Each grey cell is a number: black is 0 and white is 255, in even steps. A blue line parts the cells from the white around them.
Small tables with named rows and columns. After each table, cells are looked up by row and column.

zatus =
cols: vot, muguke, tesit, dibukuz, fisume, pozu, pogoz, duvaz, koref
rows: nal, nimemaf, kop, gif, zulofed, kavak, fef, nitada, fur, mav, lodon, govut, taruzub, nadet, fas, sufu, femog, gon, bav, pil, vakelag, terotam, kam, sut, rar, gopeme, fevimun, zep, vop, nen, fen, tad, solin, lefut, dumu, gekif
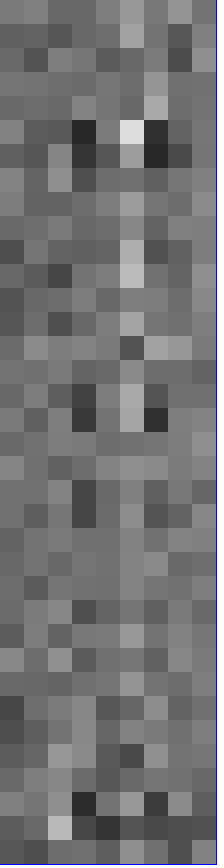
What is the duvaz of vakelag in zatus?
120
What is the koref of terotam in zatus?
134
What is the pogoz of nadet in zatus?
116
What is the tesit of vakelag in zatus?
132
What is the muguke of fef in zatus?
86
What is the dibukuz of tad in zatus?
137
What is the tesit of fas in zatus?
124
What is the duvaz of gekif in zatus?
80
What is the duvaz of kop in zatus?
76
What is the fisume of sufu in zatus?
105
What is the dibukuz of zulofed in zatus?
131
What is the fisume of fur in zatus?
124

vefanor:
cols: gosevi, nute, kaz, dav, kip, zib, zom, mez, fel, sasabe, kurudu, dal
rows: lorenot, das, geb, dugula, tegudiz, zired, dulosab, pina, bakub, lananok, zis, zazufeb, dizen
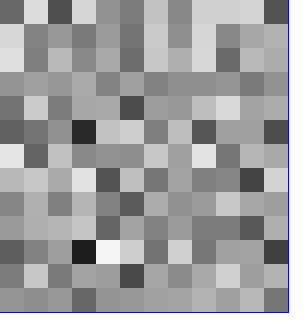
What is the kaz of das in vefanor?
152
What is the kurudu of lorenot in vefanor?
212
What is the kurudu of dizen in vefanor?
183
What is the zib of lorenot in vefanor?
124
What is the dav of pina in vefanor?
226
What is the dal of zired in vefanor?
77
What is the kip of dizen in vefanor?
148
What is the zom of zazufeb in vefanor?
165
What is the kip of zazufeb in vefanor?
156
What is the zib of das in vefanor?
116
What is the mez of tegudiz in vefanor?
152
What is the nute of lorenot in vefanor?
219
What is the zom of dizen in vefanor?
161
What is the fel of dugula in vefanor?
143
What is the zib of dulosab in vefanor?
142
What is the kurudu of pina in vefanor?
68
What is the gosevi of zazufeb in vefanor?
124

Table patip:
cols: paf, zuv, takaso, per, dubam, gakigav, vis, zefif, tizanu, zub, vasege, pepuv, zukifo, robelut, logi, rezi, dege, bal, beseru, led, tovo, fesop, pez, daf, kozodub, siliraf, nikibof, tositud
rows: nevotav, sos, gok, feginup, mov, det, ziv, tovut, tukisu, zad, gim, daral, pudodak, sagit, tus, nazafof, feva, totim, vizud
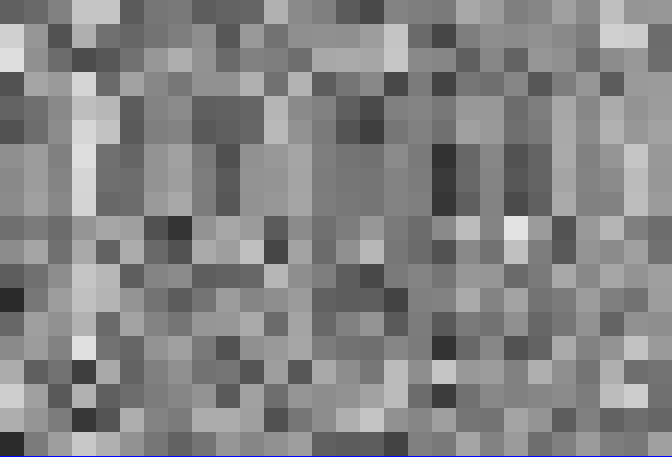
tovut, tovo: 132
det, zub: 95
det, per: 214
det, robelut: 122
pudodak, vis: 115
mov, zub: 97
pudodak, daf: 123
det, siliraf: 177
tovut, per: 213
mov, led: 152

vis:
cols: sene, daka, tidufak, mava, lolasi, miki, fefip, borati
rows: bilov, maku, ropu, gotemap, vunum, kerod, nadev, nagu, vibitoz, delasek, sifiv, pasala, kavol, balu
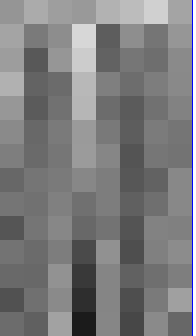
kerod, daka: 104
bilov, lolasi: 178
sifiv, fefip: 128
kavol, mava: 46
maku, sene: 164
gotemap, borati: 137
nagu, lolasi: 125
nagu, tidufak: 122
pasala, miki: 97
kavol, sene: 81
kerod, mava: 154
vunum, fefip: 113
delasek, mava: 104
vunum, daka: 91
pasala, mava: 57
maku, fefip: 117
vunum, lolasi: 108
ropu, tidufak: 150
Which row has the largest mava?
maku

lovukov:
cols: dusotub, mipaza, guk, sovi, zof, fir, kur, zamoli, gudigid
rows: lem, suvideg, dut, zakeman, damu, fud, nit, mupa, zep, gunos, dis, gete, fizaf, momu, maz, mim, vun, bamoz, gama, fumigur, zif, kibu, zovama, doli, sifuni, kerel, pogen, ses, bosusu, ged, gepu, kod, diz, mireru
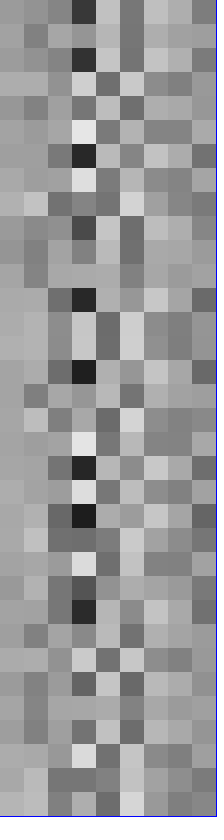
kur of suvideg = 174
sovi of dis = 129
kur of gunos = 189
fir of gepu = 109
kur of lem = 191
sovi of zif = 221
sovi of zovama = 110
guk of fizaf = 111
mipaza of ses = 173
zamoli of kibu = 165
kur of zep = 160
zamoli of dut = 176
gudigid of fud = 170
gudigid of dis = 155
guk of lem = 133
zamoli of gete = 155

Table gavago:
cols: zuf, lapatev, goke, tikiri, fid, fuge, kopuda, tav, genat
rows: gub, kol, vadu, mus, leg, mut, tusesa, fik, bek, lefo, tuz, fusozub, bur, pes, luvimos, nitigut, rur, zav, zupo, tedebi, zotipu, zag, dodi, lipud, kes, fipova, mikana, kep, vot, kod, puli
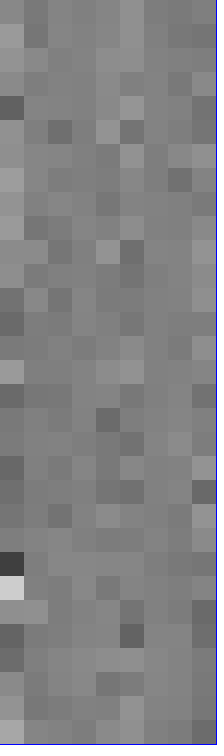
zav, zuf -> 121
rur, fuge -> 120
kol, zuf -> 154
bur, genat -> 143
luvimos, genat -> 142
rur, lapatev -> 119
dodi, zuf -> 126
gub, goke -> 132
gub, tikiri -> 128
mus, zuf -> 138

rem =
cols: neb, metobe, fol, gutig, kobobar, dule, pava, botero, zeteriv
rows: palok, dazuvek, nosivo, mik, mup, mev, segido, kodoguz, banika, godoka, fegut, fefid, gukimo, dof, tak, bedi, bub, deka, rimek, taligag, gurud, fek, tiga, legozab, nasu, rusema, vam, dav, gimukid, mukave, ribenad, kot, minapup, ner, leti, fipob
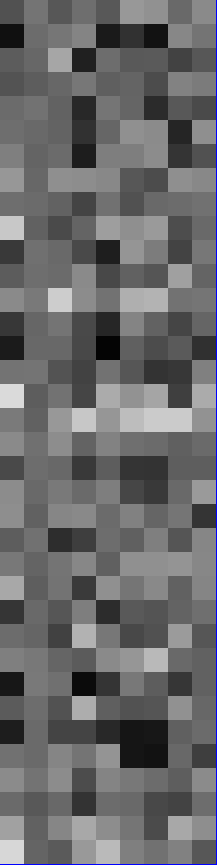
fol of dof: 116
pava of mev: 139
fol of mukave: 82
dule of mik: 100
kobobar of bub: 171
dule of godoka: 143
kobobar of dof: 38
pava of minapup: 108
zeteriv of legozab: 135
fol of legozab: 116
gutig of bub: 69
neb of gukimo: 138
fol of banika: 98
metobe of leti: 97
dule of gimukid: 120
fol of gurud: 121
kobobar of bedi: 114

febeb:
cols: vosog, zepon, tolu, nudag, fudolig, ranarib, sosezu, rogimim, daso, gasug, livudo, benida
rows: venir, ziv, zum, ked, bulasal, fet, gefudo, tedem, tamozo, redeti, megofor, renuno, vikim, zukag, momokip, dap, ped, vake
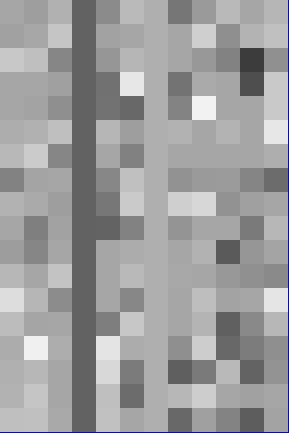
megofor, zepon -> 134
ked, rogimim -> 115
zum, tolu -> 134
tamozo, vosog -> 178
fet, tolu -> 191
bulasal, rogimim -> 131
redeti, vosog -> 166
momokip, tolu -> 173
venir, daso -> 154
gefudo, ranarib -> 129
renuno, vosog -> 183
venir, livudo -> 166
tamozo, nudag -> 98
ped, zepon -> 197
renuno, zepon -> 166
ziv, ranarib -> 166
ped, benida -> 166
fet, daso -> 166
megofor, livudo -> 150
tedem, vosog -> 130

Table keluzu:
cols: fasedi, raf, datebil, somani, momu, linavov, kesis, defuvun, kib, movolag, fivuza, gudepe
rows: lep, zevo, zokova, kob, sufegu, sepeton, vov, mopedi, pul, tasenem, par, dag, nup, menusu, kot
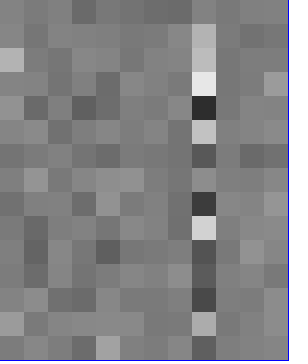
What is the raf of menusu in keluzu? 122
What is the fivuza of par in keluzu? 146
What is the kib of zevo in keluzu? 179
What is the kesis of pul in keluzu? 129
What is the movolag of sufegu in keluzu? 120
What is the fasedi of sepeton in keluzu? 133
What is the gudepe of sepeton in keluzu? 138
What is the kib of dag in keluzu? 91
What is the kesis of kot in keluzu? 124
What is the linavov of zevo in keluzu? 121
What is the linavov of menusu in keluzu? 137
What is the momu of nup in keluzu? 135
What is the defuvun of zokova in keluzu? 132
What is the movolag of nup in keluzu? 126
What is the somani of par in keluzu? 119
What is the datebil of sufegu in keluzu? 127
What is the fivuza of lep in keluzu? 128

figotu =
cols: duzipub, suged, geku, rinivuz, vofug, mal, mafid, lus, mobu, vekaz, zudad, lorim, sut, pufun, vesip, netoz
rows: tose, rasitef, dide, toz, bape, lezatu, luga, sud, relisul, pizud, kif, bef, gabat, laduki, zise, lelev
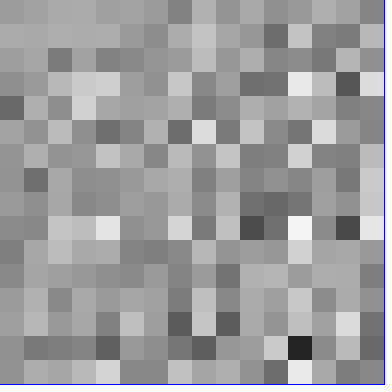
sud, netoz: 202
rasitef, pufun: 129
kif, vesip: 168
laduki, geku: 153
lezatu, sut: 117
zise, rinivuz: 132
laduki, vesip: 219
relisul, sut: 117
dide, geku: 123
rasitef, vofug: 173
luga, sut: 209
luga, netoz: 187
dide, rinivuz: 162
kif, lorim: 151
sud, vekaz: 159
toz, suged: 154
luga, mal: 169
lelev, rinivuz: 185
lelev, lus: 193
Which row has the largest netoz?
pizud

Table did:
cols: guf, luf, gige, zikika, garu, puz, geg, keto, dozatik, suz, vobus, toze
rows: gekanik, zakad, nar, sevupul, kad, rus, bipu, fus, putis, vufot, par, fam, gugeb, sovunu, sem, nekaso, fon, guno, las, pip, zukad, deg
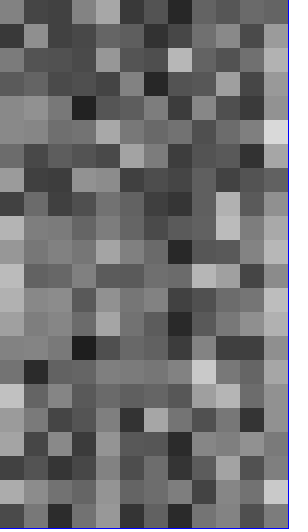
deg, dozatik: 116
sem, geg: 97
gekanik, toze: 100
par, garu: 164
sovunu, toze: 177
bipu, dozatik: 83
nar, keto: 183
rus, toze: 217
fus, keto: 69
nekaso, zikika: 101
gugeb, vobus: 117
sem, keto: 60
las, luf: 70
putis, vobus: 90
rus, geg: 105

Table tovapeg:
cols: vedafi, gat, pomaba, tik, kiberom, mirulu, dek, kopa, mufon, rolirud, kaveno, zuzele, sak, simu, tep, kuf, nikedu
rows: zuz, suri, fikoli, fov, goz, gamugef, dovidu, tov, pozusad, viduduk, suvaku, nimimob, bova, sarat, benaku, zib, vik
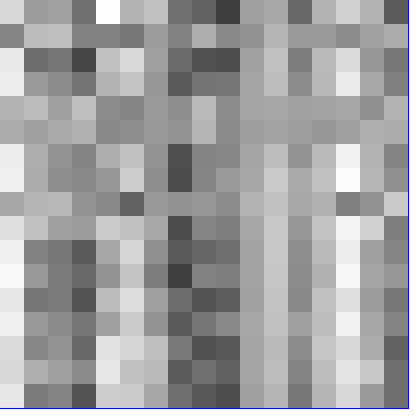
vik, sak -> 120
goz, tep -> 166
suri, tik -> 129
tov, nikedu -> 143
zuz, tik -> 113
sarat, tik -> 117
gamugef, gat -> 160
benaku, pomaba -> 147
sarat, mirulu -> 204
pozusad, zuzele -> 193
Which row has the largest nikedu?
pozusad

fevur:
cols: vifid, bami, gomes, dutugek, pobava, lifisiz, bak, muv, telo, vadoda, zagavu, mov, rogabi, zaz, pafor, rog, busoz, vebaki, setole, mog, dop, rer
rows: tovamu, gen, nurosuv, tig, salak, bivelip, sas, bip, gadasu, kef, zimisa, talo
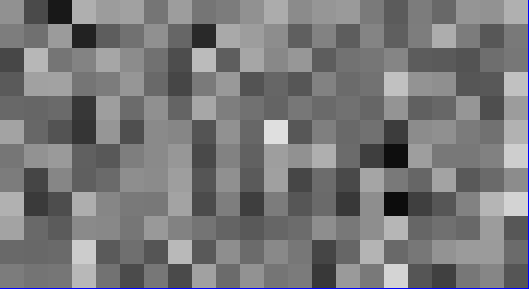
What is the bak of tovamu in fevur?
117
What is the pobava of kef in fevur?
136
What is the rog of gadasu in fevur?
142
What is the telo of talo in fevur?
161
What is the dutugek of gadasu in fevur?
174
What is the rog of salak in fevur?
102
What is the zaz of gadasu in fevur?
106
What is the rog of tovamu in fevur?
122
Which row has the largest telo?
nurosuv

